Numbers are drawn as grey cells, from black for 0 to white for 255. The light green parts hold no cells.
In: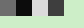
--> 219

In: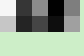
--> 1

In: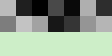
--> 175

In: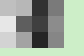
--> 50

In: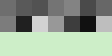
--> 74

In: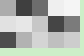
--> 239

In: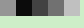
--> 113

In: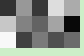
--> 221
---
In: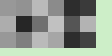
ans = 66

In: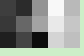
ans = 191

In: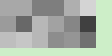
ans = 112

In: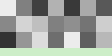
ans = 184

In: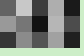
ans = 32

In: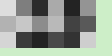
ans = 206

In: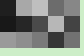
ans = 114
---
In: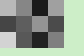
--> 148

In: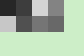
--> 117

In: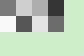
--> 227

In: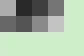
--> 138

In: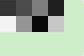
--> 9

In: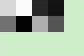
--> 174

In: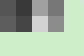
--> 210

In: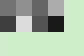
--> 83

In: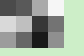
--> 55

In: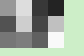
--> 69
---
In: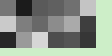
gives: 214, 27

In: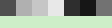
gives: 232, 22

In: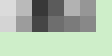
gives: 219, 56

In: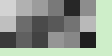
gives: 211, 31

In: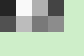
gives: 249, 37

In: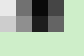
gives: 233, 9
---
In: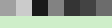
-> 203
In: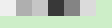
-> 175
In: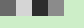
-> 213
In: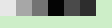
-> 167
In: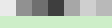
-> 145
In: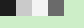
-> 202
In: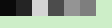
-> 36
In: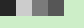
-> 204
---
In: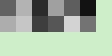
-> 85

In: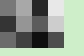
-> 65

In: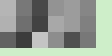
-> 140

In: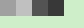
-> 192

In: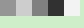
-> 128

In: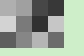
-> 135
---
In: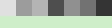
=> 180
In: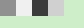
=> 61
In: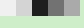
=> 31
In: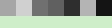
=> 112
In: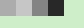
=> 131
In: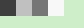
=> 119
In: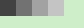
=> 161
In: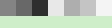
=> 46
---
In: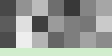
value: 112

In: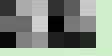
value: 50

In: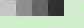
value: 48

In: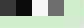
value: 112

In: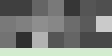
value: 122

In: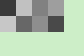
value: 158

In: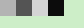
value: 12
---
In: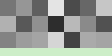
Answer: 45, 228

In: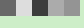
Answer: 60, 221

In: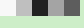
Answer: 33, 248

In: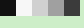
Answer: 208, 247

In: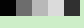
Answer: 184, 219

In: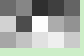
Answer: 253, 253

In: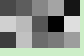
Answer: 85, 222
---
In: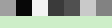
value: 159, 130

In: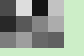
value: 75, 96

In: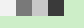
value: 242, 58

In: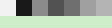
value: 242, 180

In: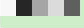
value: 247, 95

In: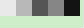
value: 233, 19

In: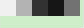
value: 240, 114

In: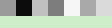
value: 154, 218

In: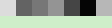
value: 220, 183
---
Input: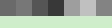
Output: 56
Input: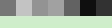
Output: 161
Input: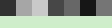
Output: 71
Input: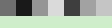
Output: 218
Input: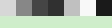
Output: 48
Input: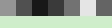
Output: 58
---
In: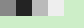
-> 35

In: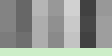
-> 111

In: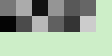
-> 75

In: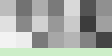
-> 237

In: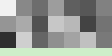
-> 207

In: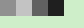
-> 195

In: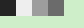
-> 238

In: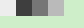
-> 62

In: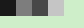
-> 125
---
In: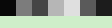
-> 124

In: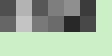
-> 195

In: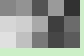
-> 192

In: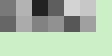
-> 172

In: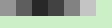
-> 95

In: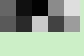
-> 41
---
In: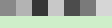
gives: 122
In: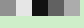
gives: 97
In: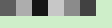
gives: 139
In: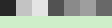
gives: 158
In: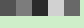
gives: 209
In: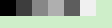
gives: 93
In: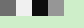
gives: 13
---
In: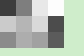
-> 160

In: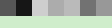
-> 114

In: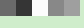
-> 136

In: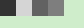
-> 98

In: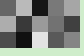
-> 89

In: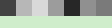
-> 144
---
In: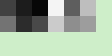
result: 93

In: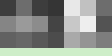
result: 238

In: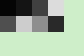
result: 64

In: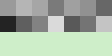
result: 145

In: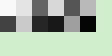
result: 86

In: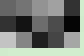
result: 76

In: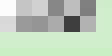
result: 189

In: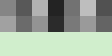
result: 189

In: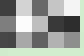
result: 56
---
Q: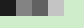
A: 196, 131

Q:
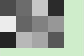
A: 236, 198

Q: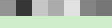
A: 225, 198

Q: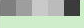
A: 201, 187

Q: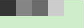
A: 204, 133

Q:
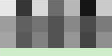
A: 231, 217
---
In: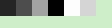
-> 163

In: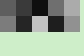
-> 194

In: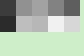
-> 183

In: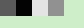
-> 227

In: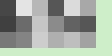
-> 205

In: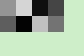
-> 192
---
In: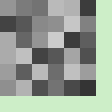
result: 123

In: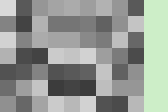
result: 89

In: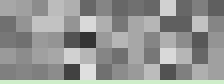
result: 160

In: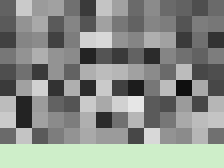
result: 202

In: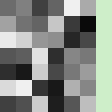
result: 128

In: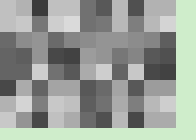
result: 177

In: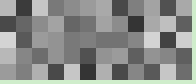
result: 59
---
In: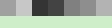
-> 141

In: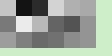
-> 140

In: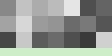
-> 57

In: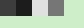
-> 224

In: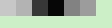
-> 130

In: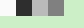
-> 187

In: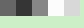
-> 252

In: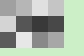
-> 137
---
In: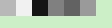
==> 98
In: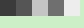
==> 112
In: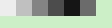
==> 21
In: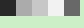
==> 243
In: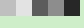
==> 141
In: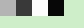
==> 252
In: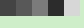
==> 44
